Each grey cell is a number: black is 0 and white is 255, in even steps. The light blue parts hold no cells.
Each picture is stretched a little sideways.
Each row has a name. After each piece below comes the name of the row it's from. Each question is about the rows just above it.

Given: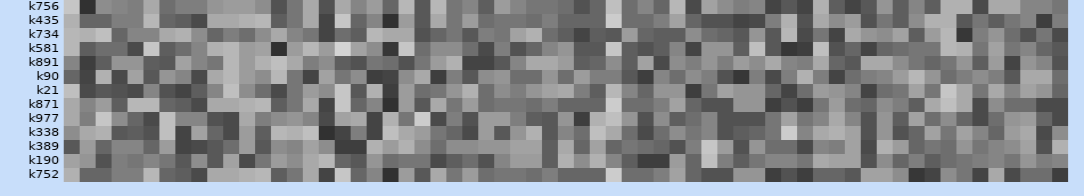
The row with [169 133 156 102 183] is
k756
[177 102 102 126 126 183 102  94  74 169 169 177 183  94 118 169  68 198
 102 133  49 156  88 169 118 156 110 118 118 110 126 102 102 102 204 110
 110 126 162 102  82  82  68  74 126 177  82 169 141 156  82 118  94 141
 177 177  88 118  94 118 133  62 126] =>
k435
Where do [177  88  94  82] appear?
k338
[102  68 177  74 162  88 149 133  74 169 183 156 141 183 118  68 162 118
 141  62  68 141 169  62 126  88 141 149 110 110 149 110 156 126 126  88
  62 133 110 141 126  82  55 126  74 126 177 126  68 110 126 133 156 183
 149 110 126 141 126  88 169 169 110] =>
k90
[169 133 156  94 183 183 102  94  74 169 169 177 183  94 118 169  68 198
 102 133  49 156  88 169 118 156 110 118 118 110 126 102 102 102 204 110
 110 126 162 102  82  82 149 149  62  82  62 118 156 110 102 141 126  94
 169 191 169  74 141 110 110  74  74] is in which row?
k871
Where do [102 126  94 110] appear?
k190

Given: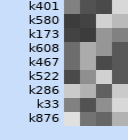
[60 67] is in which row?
k580
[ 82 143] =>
k33
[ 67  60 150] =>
k173
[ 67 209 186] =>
k580
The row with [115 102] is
k876

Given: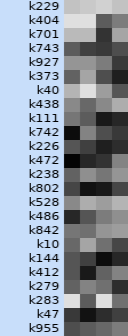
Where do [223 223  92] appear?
k404
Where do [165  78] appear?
k373
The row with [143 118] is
k238
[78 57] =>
k742
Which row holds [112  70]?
k10

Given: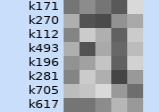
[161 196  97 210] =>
k196
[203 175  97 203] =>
k112
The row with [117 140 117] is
k171
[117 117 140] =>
k617

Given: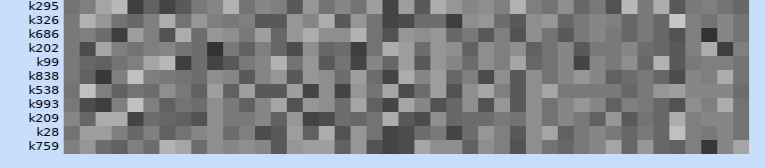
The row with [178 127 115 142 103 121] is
k295
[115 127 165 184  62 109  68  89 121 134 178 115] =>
k99
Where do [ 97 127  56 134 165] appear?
k759
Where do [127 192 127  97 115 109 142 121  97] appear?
k993

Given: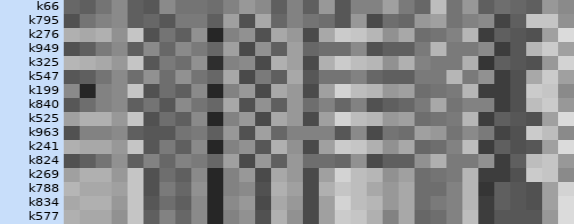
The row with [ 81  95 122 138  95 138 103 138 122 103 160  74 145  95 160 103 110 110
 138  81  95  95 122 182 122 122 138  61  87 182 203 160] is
k949
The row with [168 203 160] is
k547
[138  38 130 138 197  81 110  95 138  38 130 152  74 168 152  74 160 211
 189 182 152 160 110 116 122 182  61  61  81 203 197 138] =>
k199
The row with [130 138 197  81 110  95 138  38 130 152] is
k199
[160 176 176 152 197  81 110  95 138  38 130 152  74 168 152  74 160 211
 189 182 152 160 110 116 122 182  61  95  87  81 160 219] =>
k525
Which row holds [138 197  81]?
k199

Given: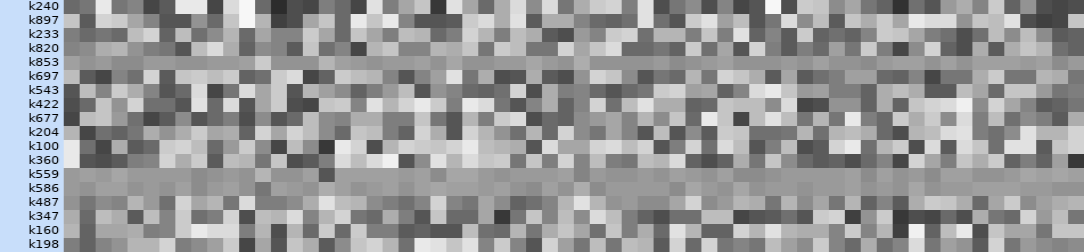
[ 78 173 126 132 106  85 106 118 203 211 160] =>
k543
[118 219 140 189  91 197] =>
k897

